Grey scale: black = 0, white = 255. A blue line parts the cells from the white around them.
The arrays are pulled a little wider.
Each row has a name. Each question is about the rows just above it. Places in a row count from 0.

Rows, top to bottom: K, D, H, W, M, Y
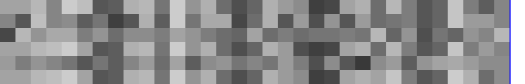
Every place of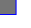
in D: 6 12 25
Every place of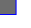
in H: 7 14 17 19
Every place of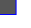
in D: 1 8 18 22 27

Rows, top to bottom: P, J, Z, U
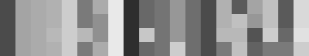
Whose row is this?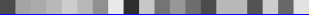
Z
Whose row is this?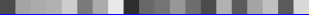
P
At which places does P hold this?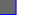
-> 9
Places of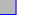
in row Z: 3 5 14 15
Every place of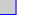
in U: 4 11 19

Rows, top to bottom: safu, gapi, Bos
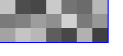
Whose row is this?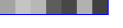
Bos
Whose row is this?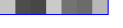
safu

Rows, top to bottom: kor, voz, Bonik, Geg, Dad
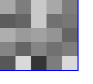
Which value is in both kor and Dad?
[125]
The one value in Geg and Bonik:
[101]
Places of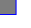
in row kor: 1 4

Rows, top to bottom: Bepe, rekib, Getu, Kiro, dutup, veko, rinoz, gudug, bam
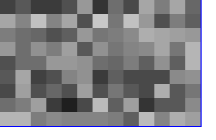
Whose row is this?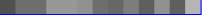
dutup
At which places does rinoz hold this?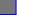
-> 7 12
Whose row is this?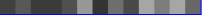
Bepe
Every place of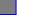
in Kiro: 3
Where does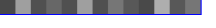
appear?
rinoz
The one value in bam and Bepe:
[125]

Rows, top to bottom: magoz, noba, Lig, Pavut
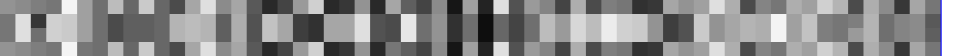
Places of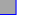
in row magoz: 12 15 25 43 59
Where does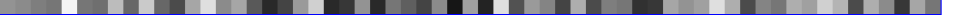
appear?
Pavut
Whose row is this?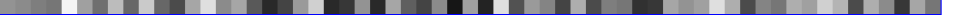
magoz

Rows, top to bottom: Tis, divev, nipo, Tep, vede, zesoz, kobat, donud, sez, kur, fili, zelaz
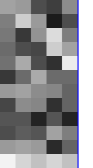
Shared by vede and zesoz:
[170]
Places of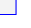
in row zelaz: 0
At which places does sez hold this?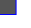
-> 0 1 3
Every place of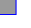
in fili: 0 2
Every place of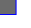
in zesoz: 1 3 4

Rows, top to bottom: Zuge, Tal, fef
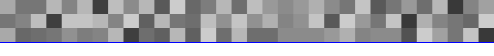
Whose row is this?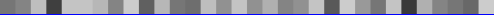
Tal
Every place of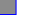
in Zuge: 8 18 21
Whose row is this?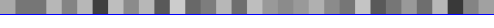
Zuge
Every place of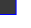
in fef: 31
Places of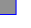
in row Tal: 14 16 19
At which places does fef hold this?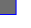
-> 2 9 14 16 17
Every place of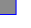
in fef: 18 19 20 24 25

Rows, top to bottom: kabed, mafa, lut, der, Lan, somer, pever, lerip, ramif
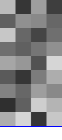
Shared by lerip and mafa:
[96]
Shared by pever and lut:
[103]

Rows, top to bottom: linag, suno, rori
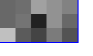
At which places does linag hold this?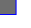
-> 1
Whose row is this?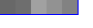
linag

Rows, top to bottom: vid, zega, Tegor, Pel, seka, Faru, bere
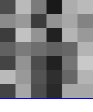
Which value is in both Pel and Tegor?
[180]
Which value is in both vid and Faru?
[186]
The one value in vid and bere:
[76]
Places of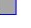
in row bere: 1 4 5

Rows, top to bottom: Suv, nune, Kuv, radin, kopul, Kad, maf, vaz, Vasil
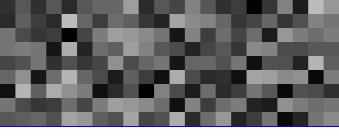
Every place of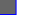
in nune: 5 14 17
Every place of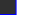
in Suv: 0 2 14
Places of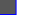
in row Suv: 1 3 5 10 13
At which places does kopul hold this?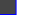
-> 0 6
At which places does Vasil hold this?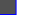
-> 3 7 10
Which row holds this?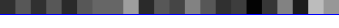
Suv
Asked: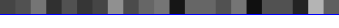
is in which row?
kopul

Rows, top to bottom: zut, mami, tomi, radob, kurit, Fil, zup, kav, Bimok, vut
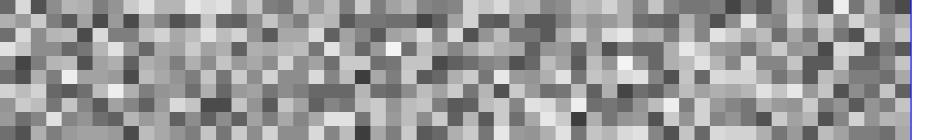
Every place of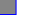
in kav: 5 8 21 33 47
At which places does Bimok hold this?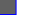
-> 7 11 13 15 29

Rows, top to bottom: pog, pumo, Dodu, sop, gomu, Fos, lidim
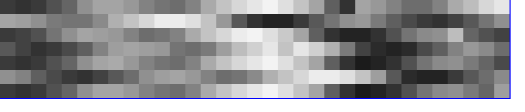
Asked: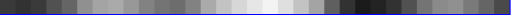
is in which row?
gomu
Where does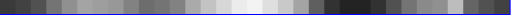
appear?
Dodu

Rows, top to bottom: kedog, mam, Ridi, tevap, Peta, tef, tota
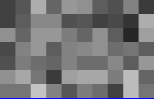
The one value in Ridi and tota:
[124]
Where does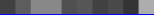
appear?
mam

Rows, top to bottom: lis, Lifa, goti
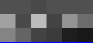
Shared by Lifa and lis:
[73]
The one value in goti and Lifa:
[67]
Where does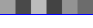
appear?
Lifa
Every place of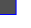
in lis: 0 1 3 4 5
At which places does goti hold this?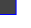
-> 2

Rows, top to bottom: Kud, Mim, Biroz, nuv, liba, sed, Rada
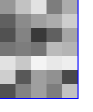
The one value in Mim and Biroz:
[96]
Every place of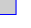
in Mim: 4

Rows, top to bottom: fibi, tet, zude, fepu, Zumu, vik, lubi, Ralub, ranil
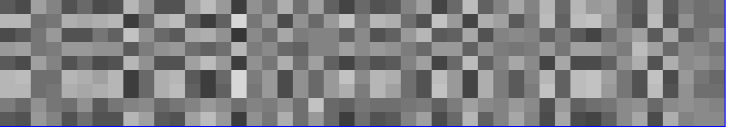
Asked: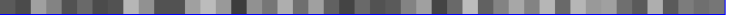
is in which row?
fibi
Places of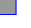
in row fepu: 0 4 5 11 24 28 29 35
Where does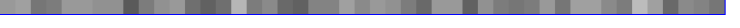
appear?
fepu
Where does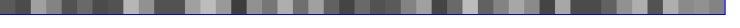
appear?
Zumu

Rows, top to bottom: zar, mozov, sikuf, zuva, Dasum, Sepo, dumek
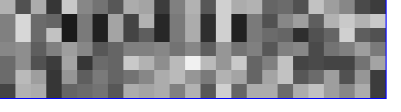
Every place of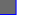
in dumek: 5 18
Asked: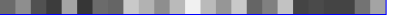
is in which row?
Dasum
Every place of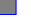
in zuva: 3 8 9 16 18 22
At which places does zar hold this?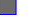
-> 18
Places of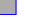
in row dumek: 2 8 10 16 17 19 23
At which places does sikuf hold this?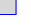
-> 1
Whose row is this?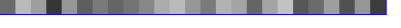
Sepo

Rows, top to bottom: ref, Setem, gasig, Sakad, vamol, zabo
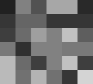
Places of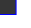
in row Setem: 0 3 4 5
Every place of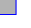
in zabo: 2
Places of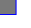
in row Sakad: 0 4 5
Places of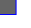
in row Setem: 1 2

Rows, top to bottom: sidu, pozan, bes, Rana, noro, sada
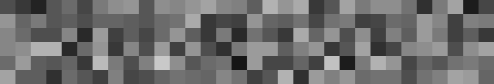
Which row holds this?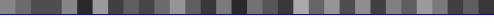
bes
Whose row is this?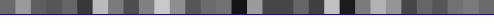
noro
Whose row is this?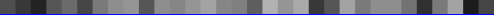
sidu
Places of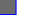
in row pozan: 10 25

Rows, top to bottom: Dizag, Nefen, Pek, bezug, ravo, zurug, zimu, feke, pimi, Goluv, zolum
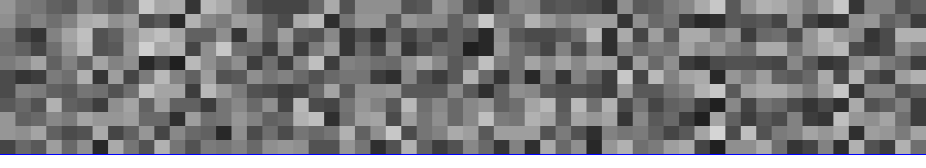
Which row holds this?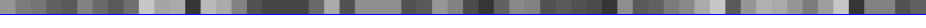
Dizag
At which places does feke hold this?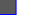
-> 0 5 25 36
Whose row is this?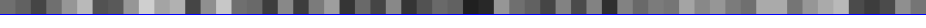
bezug
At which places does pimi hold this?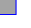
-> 5 24 35 37 39 46 57
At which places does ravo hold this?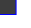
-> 16 18 21 40 44 54 59

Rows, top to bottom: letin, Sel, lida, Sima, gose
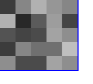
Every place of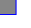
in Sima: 1
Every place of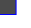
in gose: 1 2
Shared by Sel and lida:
[68]

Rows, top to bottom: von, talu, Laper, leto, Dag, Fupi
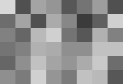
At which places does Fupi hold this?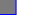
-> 1 4
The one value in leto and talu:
[171]
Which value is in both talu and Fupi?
[208]

